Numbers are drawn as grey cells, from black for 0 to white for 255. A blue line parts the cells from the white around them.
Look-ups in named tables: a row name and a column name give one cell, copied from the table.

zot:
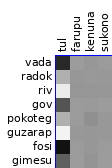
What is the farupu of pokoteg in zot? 155
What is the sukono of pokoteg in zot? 152
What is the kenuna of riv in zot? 150
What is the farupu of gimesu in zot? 156
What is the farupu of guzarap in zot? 152
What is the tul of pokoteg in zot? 175
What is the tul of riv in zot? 235
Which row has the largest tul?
guzarap

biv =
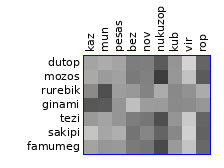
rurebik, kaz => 138
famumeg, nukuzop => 73
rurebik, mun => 78
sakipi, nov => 134
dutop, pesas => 164
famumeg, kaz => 163
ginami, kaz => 87
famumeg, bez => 122
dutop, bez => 125
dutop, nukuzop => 91
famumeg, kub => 154
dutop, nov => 126
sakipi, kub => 136
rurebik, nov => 131
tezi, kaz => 154
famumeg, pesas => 153
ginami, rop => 150
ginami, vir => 140
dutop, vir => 211
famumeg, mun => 150
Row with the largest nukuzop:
rurebik

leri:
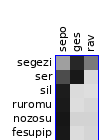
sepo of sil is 28
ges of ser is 24
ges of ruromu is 221
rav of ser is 216
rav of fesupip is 213
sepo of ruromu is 26
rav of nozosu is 211
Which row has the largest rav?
sil

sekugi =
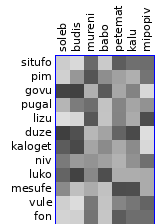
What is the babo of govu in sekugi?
90
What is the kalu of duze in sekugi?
74
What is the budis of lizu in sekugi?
214
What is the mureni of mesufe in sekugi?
172
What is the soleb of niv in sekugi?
122
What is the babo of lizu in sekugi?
196
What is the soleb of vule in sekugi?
207
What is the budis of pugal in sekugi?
124
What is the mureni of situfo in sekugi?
106
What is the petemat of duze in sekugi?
100
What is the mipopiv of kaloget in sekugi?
216
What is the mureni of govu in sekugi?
176
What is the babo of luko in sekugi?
78
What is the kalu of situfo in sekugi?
111
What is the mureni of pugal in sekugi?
110
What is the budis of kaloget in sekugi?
73

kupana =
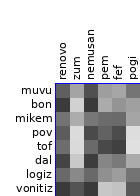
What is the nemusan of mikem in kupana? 119
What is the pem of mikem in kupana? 108
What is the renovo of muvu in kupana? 95
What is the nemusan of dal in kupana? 61
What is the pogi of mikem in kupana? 165
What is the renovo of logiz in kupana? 105
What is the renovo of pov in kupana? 92
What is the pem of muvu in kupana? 158
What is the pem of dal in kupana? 134
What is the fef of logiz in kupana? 157
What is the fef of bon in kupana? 148
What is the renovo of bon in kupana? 59
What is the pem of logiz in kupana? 144
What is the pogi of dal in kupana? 170
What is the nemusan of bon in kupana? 58
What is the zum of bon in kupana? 209
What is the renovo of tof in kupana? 109
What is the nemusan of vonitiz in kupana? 58
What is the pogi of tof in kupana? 224

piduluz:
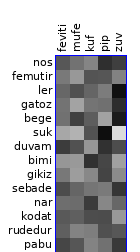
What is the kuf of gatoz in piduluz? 116
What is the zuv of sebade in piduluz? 53
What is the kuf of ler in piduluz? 101
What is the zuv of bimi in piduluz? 160
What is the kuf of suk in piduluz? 82
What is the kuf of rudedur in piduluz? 126

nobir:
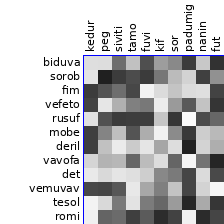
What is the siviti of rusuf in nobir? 59
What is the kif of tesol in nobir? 103
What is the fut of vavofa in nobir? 37
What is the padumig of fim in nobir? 220
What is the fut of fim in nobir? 67
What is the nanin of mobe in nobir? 205
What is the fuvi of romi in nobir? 91
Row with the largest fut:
vemuvav

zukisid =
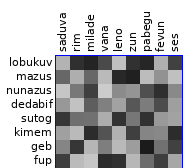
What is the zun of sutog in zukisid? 119
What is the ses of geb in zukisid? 65
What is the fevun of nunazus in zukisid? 47
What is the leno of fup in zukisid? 48
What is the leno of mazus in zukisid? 40
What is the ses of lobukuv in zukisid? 65
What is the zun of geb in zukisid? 157
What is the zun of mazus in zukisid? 32
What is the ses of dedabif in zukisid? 159
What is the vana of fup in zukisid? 43
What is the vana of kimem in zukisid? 83
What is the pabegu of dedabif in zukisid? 124
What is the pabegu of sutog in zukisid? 49
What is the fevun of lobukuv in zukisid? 175
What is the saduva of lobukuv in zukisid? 179
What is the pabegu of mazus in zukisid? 188
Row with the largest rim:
dedabif

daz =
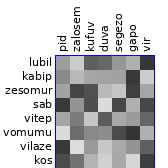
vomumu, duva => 141
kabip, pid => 137
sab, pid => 57
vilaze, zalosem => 220
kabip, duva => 163
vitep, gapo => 155
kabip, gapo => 57
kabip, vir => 205
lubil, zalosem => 203
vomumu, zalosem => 108
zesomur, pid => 162
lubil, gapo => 175
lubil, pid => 157
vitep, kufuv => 197
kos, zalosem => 113
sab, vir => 72

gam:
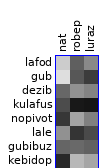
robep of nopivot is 163
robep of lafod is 95
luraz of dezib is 131
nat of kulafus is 76
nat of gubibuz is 101
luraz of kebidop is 166
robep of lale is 52
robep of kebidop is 184
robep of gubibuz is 105
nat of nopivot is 55
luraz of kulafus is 21
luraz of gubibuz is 97
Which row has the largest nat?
gub

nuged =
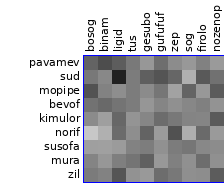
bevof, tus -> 124
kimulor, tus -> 148
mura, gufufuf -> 152
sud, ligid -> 33
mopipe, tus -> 124
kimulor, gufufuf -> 108
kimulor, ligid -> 103
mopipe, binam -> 130
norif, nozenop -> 154
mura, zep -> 128

